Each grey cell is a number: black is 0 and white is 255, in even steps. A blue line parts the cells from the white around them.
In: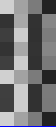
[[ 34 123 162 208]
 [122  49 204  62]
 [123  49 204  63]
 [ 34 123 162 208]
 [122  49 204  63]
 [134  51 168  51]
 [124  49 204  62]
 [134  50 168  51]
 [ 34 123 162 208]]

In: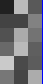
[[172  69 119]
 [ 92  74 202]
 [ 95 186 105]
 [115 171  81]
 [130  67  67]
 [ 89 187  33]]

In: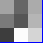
[[213 252  61]
 [181  86 122]
 [171 102 163]]

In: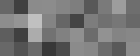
[[140  89 108 135 139  75  56 106  83 104]
 [135 132 146 108 144 129 114 172  64  94]
 [104 119 112 125  68 102 132 192 149 141]
 [110 157 122  88 126 133 140 139  64 103]]

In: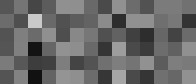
[[145 103 112  53  74 166  54 108 143 148 100  17 130  84]
 [122 126  92 145 116 126 112  83  68 126  64  61  88 123]
 [144  97 109  59  74 157  53 105 142 146 102  19 128  85]
 [107  67 102  45  64  98  80 119 136  78 144 107 127  83]
 [ 51 120 111 144 144  45 139  99  92  81 105 201  79 108]
 [113 123 123  82 108 145  74 105 143 144  92  70 117  86]]

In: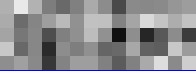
[[206 138 221 170 129  91 129 158 158 131  55 137 160 142]
 [155 200  94  98 168 105 101 144 126 141  42 135 104 200]
 [ 59 140  88  38 142  16 145 189 144 128  78 135 119 164]
 [194 173 196 217 165 130 192 193 145 186 158 133 108 171]
 [157 150 138 136 138  73 140 170 128 105 125 178 233 176]]
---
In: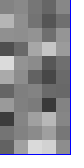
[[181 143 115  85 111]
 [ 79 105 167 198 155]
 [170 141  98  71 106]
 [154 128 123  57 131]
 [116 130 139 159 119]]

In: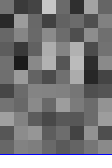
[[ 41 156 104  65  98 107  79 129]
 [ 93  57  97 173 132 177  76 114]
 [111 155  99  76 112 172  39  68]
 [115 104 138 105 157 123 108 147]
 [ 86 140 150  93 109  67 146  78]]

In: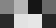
[[ 42 226 230  38]]

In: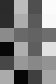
[[ 44 173  90 248]
 [  7 174  94 225]
 [171   6  63 164]]

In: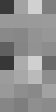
[[153 153 154 155]
 [ 96 133 146 141]
 [156 168 186 141]
 [134 126 143 139]]

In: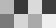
[[122 214 170 238]]
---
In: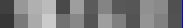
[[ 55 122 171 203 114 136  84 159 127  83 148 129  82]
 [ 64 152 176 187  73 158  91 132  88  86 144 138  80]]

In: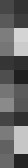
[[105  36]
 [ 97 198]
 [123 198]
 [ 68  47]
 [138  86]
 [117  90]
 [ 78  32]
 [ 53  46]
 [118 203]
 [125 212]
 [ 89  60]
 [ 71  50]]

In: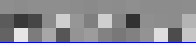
[[ 99 230 124 167  86 148 156 130 120 129 147 222  76 197]
 [ 91  57  70 140 207 150 127 207 132  49 143 141 140 180]
 [142 140 142 142 142 140 138 141 140 143 140 140 140 141]]

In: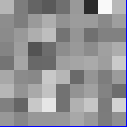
[[152 135 151 151 152 168 153 124 144]
 [128 101 200 230 114 177 198 123 211]
 [182 148 169 194 114 147 161 131 109]
 [168 139 136 200 182 106 149 125 155]
 [116 166 104 105 160 165 170 158 202]
 [132 158  83 109 141 153 140 160 173]
 [139 153 174 190 115 149 112 129 129]
 [141 126 154 174 146 156 155 137 158]
 [182 125 100  89 111 153  43 249 184]]

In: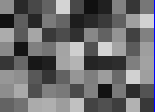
[[ 99 114 171 175 157 193  67  80  62 178  56]
 [141 170  79 129 121  74 129  18 122  44  83]
 [151 143  88  53  98 150 126 157 105 209 159]
 [ 54 103  23  31 165 180  36  41  45 127 162]
 [138  20 128 116 164 207  81 212 164  91 158]
 [172  90 166  57  76  48 136  98 148  65 129]
 [ 17  94  38 123 101  29  41  58  96 160 210]
 [143  41  72  99 212  72  16  32 130  54 119]]

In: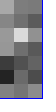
[[130 117 140]
 [ 35 106  76]
 [ 60  81  99]
 [151 111  89]
 [153 218 145]
 [134 112  91]
 [168 125 122]]

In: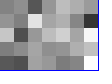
[[ 88  80 162 152 124 133 253]
 [126 140 165 143 148 175 192]
 [198  79 152 189 208 165 246]
 [148 128 227 165 176 134  53]
 [131 143  86 150 189 174 155]]
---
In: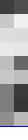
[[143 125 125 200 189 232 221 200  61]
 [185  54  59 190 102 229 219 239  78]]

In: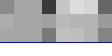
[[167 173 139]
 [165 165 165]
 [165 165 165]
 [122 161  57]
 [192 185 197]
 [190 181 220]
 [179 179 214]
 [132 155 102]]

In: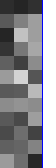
[[155  96  74  89 140  89 155  96  52  37  89  45]
 [110 101 110  73 147  92 211  64 119 193 128  37]
 [ 39 131  66 158 140 186  85 140 167 158 158  48]]

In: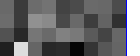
[[ 31  82 108 105]
 [221  40  59  59]
 [101 118 145 108]
 [ 40 106 138 115]
 [ 43 129  73  67]
 [  5 121 105  75]
 [ 53  90  61 106]
 [ 87  68  99 104]
 [101 103  48  76]]

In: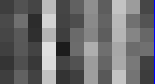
[[ 62  52  64  70  74  62]
 [ 97  79  88  89 112  82]
 [ 66  56  67  47  44  69]
 [193 219 223 180 211 187]
 [ 51  67  28  62  67  69]
 [ 63  82 108 106  77  97]
 [158 156 174 133 138 143]
 [ 88 101 111  93  99  93]
 [195 169 167 181 184 195]
 [116 121 108 133 113 156]
 [ 60  64 112 103  83  70]]

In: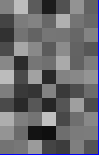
[[115 148 174  74 126 188 136  75  49  68 130]
 [119 107 127  41  57  74  43 167 115 124 189]
 [155  19 116  87  52 162 118 137  99 131  91]
 [ 68  15 193  38 131  41 112  91 118 103  28]
 [ 60 110  72  85  57 131 170 140 117 176  81]
 [127 123 111 159  77 136  98  99 103 116 147]
 [ 84 124 136  75 108 148 125  86 131 104  98]]
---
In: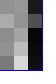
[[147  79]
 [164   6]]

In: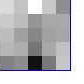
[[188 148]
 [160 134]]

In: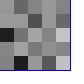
[[154  80]
 [115 164]]

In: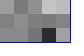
[[142 127]
 [138 117]]

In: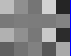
[[125 124]
 [144 120]]

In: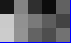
[[145 122]
 [147  99]]

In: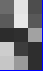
[[232  88]
 [ 47 162]]
